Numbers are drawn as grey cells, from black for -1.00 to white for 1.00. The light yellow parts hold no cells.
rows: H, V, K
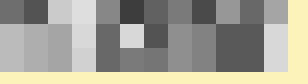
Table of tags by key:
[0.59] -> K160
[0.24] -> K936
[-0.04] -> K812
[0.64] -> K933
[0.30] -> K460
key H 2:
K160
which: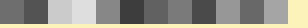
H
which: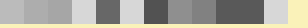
V
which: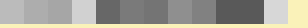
K
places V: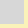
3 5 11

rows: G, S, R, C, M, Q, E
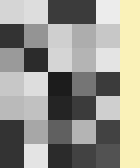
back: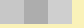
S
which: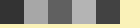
Q
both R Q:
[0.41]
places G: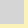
0
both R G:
[0.67]

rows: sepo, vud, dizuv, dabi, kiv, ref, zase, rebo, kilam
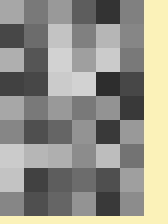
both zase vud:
[0.43]
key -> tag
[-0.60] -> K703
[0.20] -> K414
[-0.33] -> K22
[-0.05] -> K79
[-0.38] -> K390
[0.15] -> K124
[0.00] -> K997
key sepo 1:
K79
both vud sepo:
[0.00]
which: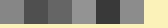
kilam
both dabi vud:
[-0.44]

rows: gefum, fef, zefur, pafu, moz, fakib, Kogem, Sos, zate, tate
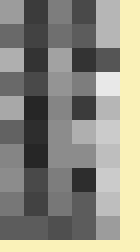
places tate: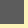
0 1 3
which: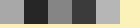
moz
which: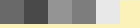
pafu

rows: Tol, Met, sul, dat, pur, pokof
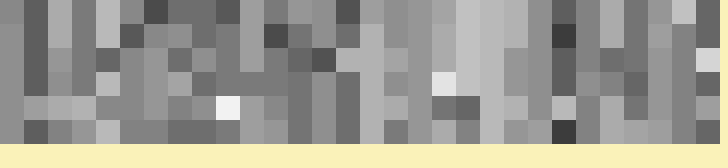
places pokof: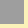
10 22 27
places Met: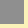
0 7 13 16 22
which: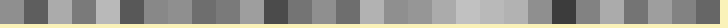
Met
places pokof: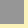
3 11 17 21
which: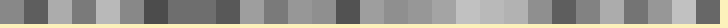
Tol
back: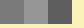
sul

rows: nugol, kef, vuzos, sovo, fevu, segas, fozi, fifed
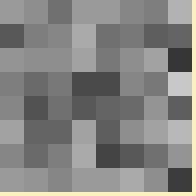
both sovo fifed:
[0.05]
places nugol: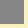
5
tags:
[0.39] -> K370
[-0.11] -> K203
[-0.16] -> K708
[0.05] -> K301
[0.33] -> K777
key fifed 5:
K777
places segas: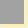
0 3 6
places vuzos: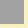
3 6

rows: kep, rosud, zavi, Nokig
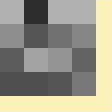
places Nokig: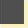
0 1
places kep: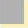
0 2 3
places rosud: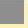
0
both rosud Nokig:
[-0.33]
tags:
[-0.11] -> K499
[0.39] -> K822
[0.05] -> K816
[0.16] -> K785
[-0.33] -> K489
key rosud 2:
K499
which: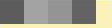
zavi

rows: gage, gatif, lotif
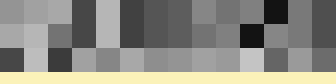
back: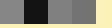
gatif
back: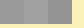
lotif

